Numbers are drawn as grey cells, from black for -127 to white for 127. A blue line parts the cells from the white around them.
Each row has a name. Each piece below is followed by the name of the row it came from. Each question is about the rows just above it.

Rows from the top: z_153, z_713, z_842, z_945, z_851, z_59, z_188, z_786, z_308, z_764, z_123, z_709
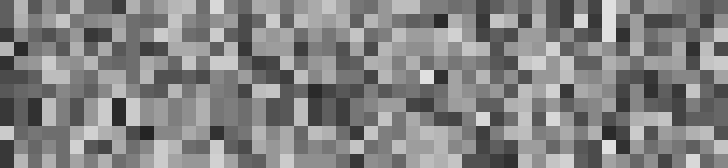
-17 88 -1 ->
z_153
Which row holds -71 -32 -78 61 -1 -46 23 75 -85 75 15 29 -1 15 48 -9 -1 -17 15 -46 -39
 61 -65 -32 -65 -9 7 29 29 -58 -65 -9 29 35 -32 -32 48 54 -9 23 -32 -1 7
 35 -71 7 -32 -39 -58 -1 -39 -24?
z_786
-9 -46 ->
z_945
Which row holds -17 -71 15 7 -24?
z_709

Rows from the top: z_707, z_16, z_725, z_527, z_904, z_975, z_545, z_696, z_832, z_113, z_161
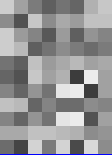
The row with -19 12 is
z_696
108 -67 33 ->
z_545
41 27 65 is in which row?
z_16
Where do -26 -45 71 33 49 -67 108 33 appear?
z_975
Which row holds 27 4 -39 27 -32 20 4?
z_725
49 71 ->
z_707

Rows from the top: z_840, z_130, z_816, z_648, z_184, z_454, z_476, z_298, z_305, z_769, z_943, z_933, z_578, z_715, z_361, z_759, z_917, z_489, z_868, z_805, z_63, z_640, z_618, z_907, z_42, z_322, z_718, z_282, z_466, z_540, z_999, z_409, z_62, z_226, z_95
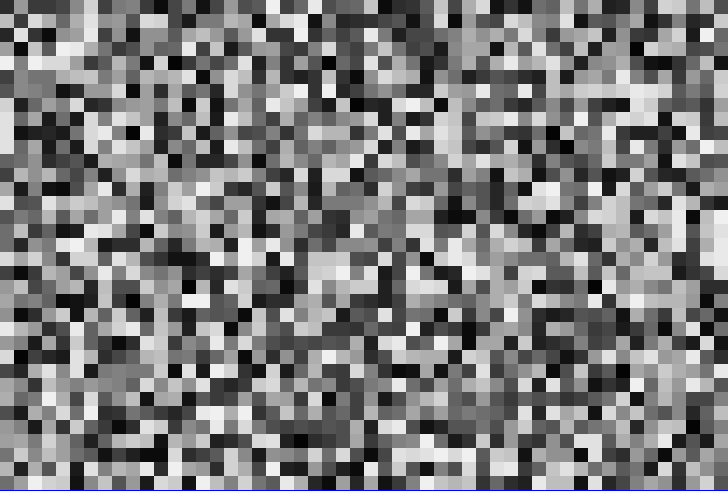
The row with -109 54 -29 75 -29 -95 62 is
z_618
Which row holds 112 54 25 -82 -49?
z_322
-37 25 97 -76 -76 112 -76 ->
z_816
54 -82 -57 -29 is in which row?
z_322

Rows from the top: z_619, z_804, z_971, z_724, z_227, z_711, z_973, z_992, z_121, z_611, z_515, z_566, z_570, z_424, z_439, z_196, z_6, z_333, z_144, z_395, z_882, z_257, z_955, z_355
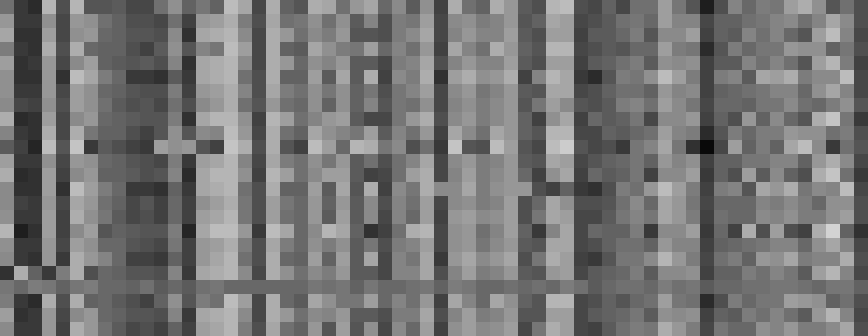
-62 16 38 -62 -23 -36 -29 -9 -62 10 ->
z_570
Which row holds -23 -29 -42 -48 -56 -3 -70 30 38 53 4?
z_566
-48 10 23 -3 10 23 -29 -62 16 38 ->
z_121
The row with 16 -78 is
z_711
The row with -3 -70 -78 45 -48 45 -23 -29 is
z_724
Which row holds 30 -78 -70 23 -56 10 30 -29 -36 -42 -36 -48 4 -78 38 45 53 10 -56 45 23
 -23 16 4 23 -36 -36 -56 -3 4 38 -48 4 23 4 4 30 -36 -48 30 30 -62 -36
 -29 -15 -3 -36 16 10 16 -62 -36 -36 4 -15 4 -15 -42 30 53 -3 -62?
z_227

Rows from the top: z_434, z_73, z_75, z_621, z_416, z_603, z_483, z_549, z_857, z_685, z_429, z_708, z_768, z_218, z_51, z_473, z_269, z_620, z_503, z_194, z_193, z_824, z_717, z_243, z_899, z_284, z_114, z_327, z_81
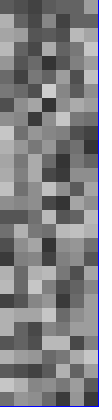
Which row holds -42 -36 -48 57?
z_75
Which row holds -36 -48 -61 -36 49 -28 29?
z_114
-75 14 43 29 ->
z_549

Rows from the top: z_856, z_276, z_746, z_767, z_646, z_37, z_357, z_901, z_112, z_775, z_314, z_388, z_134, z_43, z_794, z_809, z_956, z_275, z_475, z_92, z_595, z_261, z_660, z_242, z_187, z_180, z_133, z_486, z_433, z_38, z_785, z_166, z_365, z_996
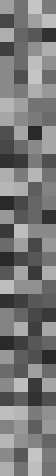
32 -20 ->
z_133
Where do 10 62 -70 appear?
z_486
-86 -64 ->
z_187
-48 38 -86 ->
z_775

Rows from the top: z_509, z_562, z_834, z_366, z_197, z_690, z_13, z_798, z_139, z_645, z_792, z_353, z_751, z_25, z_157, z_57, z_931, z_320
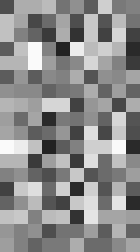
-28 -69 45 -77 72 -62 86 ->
z_834
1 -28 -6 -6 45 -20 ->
z_320
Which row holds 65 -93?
z_792
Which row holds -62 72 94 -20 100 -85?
z_157
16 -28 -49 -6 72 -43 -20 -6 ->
z_751
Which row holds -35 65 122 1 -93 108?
z_366

